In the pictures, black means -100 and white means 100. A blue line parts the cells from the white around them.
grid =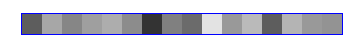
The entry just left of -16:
0
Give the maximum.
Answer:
78
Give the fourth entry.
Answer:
25
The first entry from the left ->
-27
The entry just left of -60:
10

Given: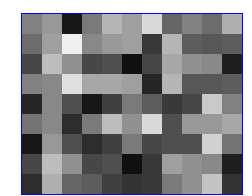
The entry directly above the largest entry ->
-82
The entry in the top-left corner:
1
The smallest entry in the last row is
-65
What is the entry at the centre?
-4
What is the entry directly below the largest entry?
13
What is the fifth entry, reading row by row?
42
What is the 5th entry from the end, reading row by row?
-55
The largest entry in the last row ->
53
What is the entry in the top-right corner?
37
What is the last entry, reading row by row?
-60
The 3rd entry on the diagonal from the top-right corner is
13
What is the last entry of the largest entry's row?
-27
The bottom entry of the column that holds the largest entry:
-21
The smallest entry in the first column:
-82
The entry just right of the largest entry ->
7
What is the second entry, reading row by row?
19
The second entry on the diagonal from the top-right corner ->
-32
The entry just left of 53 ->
13
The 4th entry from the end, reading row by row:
-4
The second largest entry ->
76

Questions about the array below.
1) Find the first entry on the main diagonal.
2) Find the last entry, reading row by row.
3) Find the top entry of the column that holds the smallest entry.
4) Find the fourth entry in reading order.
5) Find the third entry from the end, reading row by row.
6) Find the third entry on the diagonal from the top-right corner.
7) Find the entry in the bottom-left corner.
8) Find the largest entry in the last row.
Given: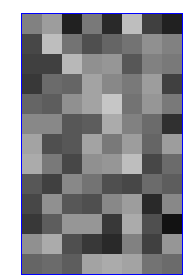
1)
1
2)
-16
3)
-74
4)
-5
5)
28
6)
-32
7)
-21
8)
34

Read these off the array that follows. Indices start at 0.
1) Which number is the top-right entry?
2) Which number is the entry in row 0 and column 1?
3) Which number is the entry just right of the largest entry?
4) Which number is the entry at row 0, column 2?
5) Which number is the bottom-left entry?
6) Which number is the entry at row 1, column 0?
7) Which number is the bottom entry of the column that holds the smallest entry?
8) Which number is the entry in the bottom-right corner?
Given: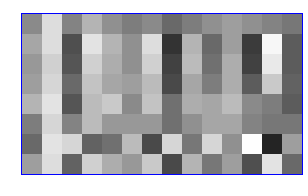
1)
-7
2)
73
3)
-72
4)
3
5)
24
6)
30
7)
78
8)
-18

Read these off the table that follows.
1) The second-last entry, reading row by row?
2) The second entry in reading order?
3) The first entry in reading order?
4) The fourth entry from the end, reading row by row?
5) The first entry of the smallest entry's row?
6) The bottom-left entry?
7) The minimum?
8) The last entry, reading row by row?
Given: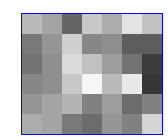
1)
1
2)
29
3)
46
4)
-15
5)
6
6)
35
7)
-58
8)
67

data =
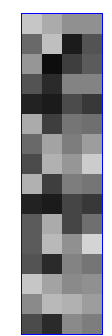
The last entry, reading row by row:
-2
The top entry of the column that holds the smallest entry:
34
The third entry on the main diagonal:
-51
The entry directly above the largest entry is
-13
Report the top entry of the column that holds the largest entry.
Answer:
13
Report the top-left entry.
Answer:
55
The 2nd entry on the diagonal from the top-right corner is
-79
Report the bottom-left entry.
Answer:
-41
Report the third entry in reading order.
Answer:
13
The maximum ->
66
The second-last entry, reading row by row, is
8
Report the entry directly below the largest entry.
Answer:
-8
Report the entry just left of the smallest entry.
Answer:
18
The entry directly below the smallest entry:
-67
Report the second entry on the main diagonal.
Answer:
50

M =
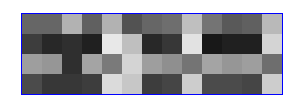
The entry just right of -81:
-75
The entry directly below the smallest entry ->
29
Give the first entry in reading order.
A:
-20
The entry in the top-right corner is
45
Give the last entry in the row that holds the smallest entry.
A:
66
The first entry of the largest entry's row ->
-52
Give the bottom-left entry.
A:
-41
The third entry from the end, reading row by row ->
-41
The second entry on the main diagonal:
-69
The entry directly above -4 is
82
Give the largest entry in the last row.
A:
72
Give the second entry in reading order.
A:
-20
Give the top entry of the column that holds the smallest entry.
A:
-9
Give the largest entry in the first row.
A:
50
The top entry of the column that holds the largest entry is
40
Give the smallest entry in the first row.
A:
-36

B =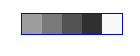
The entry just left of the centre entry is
-5
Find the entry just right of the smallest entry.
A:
95

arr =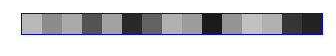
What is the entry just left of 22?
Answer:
39
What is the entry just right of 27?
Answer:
-68
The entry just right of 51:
39
